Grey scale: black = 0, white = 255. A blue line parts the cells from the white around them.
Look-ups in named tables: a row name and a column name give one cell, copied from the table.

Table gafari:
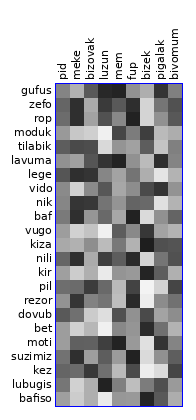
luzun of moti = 63
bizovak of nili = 171
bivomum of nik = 179
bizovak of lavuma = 85
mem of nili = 93
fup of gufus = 145
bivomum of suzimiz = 94
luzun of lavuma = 52
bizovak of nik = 56
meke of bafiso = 204

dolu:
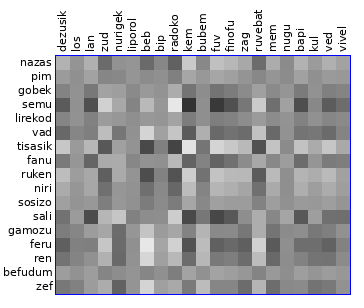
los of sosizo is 148
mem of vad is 105
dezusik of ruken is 189
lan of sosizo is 152
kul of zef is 115
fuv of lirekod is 126
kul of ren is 116
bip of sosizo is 139
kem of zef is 122
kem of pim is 166
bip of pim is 144
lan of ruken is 168
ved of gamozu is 127
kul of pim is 144
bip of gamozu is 155
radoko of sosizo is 124
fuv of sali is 71
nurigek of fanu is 171
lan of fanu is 101

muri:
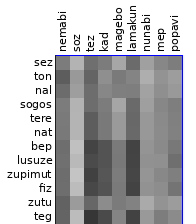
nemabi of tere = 122
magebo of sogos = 166
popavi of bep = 120
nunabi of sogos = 159
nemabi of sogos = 124
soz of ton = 153
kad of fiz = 83
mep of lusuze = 144
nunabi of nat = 152
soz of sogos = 179
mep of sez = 135
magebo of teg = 132
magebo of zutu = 123
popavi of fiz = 116
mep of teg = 125
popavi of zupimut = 127
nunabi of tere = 152
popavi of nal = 153
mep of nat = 139
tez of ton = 100

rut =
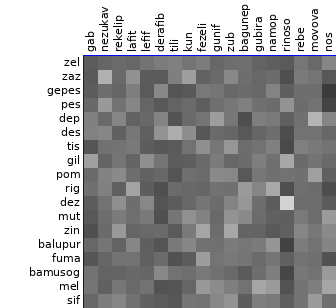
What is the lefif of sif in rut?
97
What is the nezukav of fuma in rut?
102
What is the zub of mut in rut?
147
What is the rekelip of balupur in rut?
99
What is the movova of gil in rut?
115
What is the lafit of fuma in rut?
114
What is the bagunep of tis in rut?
109
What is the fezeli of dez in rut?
117
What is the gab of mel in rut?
116
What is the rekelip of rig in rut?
96
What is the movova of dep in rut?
180
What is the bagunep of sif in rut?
93
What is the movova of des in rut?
114
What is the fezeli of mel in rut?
153
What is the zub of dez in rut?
131
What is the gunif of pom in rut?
138
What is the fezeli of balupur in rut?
113
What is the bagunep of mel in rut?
114
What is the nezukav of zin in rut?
106
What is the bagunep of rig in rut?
154

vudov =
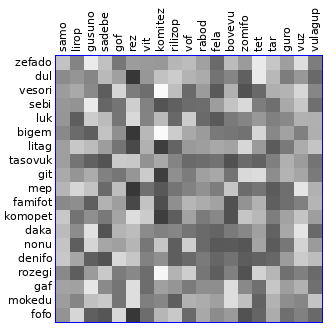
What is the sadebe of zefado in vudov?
193
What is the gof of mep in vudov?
189
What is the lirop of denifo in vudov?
166
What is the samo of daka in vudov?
187
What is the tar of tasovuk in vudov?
127
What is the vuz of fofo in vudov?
129
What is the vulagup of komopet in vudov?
158
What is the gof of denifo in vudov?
216
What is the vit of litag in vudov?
177
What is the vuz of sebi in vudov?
199
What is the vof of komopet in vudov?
162
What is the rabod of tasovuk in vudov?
109
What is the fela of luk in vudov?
89

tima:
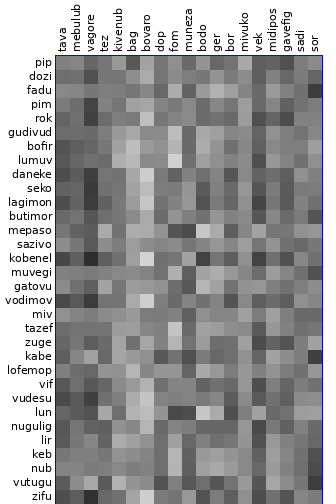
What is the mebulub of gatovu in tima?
112
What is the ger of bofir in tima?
148
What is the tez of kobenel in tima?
94
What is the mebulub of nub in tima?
132
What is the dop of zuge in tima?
130
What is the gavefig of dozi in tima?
103
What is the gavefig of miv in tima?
127
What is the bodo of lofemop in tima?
169
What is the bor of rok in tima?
105
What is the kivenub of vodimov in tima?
116
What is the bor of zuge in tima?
112
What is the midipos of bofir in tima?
136
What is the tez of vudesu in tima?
113
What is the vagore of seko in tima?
58
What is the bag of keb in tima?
141
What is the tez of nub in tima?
126
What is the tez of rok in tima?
108
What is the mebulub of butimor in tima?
115
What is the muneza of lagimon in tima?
151
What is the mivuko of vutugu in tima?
153

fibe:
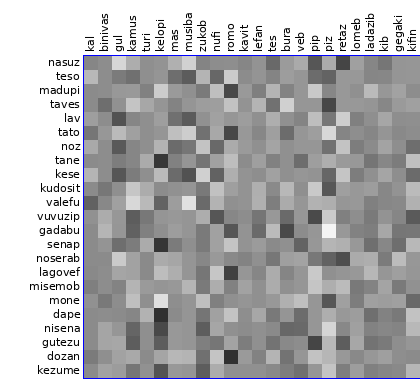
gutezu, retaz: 93
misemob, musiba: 181
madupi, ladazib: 186
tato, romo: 71
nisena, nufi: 166
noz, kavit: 154
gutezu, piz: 184
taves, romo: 194
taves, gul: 145
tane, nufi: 161
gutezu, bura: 137
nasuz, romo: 142
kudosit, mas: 145
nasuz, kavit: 134
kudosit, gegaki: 147
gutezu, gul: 167
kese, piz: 102
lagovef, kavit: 150
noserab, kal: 139

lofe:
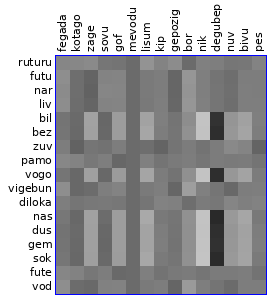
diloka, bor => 110
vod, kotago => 108
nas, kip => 121
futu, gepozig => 102
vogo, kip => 124
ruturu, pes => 131
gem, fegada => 116
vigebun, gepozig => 102
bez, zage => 161
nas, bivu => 166
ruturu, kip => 131
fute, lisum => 127
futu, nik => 127
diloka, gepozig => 128
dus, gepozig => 116
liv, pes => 126

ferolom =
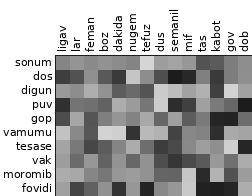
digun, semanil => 189
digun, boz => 146
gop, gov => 35
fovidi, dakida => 51
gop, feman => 85
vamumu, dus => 178
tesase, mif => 137
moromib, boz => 119
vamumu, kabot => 46
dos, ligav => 62
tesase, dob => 38
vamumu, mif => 136
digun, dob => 161
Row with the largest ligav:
vamumu

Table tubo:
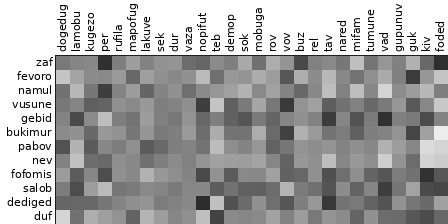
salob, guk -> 163
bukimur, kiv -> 160
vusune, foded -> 200
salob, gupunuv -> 117
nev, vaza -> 129
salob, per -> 186
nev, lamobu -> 193
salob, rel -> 112
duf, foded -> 104
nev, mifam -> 153
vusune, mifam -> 129

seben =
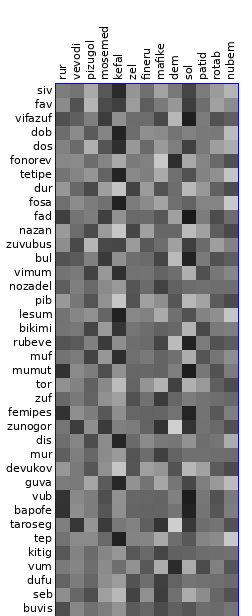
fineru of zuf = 113
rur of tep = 114
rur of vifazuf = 80
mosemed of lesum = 101
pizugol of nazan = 76
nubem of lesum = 197
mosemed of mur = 139
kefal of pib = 198
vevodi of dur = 104
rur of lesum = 115
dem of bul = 186
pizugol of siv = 170
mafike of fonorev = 200
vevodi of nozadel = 127
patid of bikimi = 73
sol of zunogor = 51
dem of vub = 128
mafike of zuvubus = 109
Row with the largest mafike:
fonorev

